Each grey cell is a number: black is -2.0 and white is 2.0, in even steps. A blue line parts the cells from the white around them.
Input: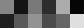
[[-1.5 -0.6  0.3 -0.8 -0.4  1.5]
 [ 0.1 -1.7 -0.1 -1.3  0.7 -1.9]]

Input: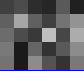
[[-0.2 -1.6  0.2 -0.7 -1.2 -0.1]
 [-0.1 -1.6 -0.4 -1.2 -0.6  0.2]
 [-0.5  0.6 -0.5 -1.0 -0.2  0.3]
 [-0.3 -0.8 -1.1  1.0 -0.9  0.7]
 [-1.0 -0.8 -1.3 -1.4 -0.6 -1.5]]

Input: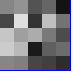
[[ 1.1  0.5  0.7 -0.1 -0.8]
 [ 0.1  0.3 -0.7 -0.4 -1.7]
 [ 0.1  0.0 -0.9 -1.0 -1.3]
 [-0.9  1.5 -1.2  1.0 -0.2]
 [ 1.2  0.9 -1.6 -0.5 -0.3]]

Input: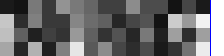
[[ 0.6 -1.4  0.8 -1.5  0.0  1.6 -0.6  0.2 -0.9 -1.3 -0.8 -1.6 -1.2 -0.2
   1.7]
 [ 1.1 -1.3  0.0 -1.1 -1.1  0.1 -0.3 -0.5 -1.4 -0.9 -0.7 -1.7  1.2  0.4
   1.8]
 [-1.6 -1.7 -0.1 -1.1  0.3 -0.1 -0.4 -1.0 -1.0  0.2 -0.8 -0.8 -1.7 -0.9
  -1.6]
 [ 1.0 -0.5 -1.5 -1.0 -1.2  0.4 -0.5 -1.2 -0.7 -1.4 -0.1 -1.5  0.5 -1.3
   0.5]]

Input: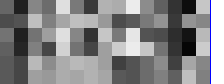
[[-0.8 -0.7  1.0  0.0  0.6  1.0  0.9  0.4 -0.8 -0.6 -0.1  0.3 -1.1  0.3
   0.1]
 [-0.6 -0.9  0.9  0.2  0.7  0.9  0.8  0.5 -1.0 -0.7 -0.3  0.2 -1.0  0.6
   0.1]
 [-0.6 -0.9  0.5  0.4  0.7  0.6  0.8  0.6 -0.6 -0.7 -0.3  0.0 -0.5  1.0
   0.0]
 [-0.4 -1.5  0.1 -0.3  1.5 -0.1 -1.1  0.8  0.7  1.7  0.2 -0.5 -1.2 -1.8
   1.1]
 [-0.5 -1.4  0.0 -0.9  1.3 -0.2 -0.9  0.5  1.2  1.7  1.1 -0.2 -1.2 -1.9
   1.2]
 [-0.2 -1.5 -0.2  0.5  1.5  0.1 -1.2  1.1 -0.1  1.6 -0.7 -0.8 -1.3 -1.7
   0.9]]

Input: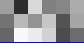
[[-0.4  1.9  1.7  1.3 -0.8 -0.3]
 [ 0.5 -1.3  1.4  0.0  0.1  0.7]
 [-0.2  0.9  0.3  1.1 -0.7  0.6]]

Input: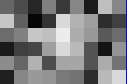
[[-0.3  0.0  1.1  1.0  1.7  0.7  0.4 -0.6 -0.3]
 [ 0.2 -0.4  0.8 -0.8  0.6  0.6 -0.7  0.7 -0.2]
 [-1.5  0.1  0.4  0.3 -0.1 -0.2 -1.3  0.9  1.4]
 [-1.6 -1.0 -0.9  0.5  1.4  0.9 -0.7 -1.7  0.3]
 [-0.4 -0.8 -1.4  0.0 -1.1  0.1 -1.6  1.0  0.1]
 [ 1.1 -0.5 -1.9 -1.2  1.4  0.8  0.5 -1.3 -1.0]]

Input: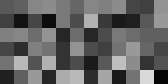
[[-1.5 -0.5  0.4 -1.4  0.7  0.9 -1.3  0.6 -1.6 -0.2  1.4 -1.9]
 [-0.6 -0.5  0.1  0.2 -0.1 -0.4  0.1  0.0  0.2 -0.9 -1.0  0.3]
 [-0.9 -1.3  0.0 -0.2 -1.2  0.3 -0.8 -1.0 -0.2  0.4 -0.4 -0.9]
 [ 0.0  0.1 -0.3  0.3 -1.4 -0.3 -1.4 -0.8 -0.1 -0.3 -0.5 -0.5]
 [-0.2  0.9 -0.7  0.8 -1.2 -0.8 -1.6 -0.6  1.0  0.2 -1.2 -0.7]
 [-1.0 -1.7 -0.9 -1.8 -0.1 -0.8  0.8 -1.1 -1.6 -1.5 -0.6  0.4]]

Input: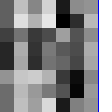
[[ 0.3  1.1  1.2  0.8 -1.1 -1.8  0.1]
 [-0.5  1.5  0.8  1.6 -2.0 -1.3  0.9]
 [-0.3  1.0  0.5  1.4 -1.6  0.0  0.3]
 [-0.3  0.9  0.4 -0.1 -0.7 -1.9  0.4]
 [-0.5  1.0  0.1  1.3 -1.6  0.2  0.3]
 [-1.0 -0.2 -1.1 -0.8  0.5 -0.7  0.2]
 [-1.4  0.7 -1.2 -0.1 -0.6 -0.8  0.7]
 [-1.4  0.6 -1.3 -0.2 -0.4 -0.9  0.6]]
